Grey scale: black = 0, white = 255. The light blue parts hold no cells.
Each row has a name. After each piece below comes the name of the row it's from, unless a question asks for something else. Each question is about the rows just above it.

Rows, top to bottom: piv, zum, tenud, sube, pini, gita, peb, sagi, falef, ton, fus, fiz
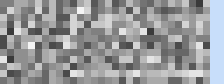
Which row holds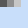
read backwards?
falef
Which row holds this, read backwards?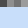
peb
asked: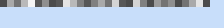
peb

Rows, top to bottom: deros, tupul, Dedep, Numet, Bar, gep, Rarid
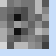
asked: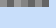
Numet
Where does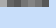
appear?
gep

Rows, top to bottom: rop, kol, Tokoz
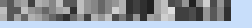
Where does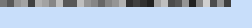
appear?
rop
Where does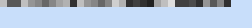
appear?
kol
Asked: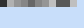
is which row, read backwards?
rop
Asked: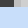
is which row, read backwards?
Tokoz
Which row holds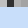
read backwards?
kol

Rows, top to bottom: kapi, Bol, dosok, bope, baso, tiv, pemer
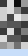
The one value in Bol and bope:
[57]
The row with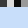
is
kapi
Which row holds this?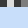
baso
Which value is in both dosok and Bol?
[208]

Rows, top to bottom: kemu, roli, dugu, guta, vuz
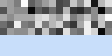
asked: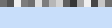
guta
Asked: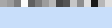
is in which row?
kemu
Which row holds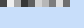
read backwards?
guta

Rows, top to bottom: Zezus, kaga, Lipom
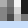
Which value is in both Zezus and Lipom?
[118]
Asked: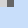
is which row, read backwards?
kaga
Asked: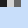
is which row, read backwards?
kaga
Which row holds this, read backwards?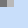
Lipom
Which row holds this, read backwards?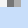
Zezus

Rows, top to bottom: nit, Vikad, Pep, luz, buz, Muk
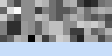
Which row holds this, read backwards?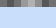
Pep
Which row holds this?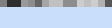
luz
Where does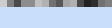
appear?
nit
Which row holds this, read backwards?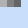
buz

